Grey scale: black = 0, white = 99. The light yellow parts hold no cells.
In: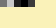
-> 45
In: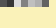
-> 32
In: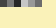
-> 26
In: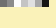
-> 43
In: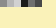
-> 54
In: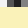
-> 94
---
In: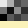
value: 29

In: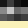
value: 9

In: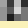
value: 74

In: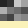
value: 78

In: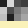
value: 30

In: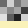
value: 47

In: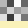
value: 98
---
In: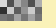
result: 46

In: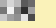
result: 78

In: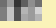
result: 49

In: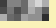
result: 67

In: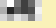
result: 83

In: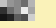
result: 8

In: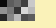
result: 15
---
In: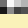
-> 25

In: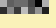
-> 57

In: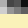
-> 48

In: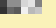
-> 72

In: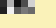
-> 47

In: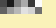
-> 82

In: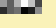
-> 12
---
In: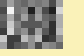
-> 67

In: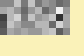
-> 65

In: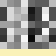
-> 31

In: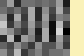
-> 44

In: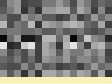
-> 53

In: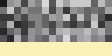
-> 16
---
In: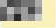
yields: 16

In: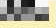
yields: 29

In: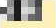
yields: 10

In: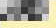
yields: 43

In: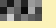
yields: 31

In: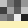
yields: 92
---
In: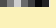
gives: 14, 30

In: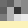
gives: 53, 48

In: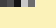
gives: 42, 25

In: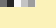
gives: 61, 44

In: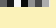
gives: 67, 39

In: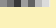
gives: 85, 55
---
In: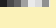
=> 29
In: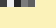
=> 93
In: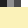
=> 56
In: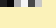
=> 3
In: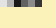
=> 70
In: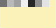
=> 72
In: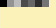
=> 57
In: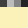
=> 73
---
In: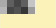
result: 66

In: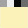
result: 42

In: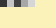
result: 65

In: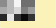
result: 84

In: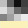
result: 80

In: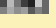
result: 66

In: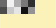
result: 78

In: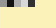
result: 58

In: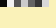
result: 79
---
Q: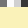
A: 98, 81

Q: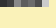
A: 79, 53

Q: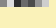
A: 86, 80

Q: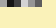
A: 82, 64

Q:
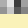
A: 88, 77

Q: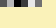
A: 90, 72

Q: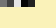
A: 89, 45
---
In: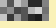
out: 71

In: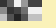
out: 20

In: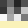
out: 25

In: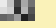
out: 91

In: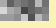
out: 66

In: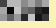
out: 26

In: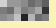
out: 81
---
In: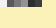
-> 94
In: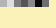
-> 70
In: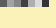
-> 36
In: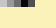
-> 77
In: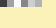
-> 24
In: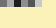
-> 44
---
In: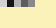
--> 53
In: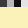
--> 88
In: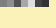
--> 20
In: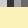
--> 41
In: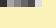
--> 86
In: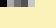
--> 77
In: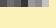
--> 76
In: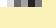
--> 48
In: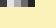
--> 14
